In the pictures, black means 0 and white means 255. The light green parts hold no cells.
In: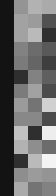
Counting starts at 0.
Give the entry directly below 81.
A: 47
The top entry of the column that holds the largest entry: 170
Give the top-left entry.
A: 19
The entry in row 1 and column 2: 155
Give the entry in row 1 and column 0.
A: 19
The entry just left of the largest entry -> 186
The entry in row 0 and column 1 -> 148
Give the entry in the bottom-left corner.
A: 19
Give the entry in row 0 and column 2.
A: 178
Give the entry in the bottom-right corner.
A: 130
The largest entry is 244
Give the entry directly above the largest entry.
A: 108
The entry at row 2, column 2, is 186

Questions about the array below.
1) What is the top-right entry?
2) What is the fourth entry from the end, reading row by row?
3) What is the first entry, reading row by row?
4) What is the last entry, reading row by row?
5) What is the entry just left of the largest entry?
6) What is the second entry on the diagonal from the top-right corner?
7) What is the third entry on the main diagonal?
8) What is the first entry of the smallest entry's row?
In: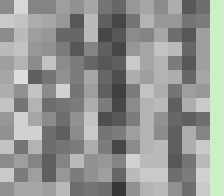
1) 110
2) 186
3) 139
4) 201
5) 166
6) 117
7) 158
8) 145

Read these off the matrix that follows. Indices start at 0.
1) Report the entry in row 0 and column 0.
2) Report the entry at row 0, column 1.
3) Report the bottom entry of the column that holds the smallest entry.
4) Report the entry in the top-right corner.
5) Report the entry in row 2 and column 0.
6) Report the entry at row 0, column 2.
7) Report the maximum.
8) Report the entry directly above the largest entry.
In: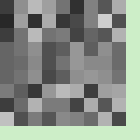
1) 61
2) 143
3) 192
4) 172
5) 61
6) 186
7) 206
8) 86

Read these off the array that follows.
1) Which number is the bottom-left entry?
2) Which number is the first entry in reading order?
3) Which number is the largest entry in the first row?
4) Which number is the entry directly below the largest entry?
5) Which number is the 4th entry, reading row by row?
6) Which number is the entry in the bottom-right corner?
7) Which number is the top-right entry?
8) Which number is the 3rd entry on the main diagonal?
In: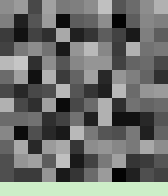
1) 79
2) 141
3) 192
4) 161
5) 161
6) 66
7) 177
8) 66

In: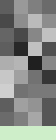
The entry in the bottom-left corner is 107
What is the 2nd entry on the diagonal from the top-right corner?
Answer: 187
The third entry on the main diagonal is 135
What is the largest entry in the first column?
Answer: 207
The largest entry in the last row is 167
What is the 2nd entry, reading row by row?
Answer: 153
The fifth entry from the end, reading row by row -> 86
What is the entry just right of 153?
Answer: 127
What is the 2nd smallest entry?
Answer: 40
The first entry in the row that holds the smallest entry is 174
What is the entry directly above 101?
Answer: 73

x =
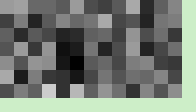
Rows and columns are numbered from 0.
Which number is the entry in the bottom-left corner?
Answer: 77
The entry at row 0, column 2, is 104
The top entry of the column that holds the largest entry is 104
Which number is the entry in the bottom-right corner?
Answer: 141
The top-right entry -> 133
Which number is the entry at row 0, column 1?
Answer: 161
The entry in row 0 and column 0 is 155
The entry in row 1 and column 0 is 64
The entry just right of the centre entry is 35
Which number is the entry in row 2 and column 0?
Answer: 96
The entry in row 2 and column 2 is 90
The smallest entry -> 1
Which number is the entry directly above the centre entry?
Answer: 96
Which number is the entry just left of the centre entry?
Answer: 28
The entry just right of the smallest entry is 90
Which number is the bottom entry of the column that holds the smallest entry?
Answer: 183
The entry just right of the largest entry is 50
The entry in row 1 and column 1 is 125
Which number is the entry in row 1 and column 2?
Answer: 35
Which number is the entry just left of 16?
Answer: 148
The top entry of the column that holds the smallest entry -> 155
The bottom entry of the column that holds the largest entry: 204
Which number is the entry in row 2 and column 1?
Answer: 43
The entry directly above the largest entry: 56

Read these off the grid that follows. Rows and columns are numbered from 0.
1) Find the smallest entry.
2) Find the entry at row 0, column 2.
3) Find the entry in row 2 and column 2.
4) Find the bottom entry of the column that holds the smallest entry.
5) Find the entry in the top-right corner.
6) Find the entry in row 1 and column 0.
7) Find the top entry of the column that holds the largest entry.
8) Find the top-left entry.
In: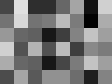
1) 2
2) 46
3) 96
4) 31
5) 208
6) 115
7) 224
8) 70

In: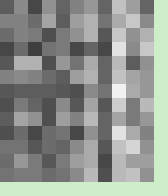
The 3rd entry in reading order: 71
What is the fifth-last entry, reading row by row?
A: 185
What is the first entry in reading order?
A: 93
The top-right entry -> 100
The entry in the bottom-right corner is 145
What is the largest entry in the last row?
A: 193
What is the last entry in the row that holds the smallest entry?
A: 199
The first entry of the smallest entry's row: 71
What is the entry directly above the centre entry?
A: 158
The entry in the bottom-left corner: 115
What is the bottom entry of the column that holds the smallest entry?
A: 122
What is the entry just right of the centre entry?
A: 138
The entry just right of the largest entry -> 170
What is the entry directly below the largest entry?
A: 205
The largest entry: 241
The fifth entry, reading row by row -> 100
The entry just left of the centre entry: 87
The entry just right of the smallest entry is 115
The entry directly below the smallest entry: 177
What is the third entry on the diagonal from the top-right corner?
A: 199
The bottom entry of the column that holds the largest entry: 185
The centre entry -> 79
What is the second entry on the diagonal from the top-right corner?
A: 199
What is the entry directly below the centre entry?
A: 87
